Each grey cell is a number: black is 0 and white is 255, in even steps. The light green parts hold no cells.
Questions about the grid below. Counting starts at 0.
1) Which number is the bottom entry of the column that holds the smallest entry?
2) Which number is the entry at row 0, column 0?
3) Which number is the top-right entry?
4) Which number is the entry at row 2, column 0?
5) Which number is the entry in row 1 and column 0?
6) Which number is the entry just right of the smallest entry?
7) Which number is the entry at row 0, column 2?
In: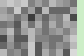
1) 201
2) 185
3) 115
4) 171
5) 159
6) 145
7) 185

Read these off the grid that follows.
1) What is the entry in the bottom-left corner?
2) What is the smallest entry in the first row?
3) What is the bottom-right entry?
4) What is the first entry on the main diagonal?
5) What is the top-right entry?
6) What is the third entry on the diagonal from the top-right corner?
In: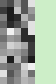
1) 167
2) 74
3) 167
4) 99
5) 225
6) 43

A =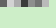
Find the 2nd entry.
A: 211
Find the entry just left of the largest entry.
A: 99
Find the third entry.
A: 172

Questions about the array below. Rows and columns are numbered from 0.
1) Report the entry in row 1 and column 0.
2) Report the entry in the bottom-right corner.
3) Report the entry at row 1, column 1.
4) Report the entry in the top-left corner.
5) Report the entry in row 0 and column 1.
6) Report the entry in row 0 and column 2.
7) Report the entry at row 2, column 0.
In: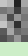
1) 118
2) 90
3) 134
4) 196
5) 181
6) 34
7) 166

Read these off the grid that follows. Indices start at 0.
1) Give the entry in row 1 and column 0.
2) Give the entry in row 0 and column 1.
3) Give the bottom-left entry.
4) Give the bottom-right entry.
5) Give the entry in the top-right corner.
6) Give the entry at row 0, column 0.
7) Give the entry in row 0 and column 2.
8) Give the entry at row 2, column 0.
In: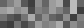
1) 156
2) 129
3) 74
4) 116
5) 101
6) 101
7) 156
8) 116
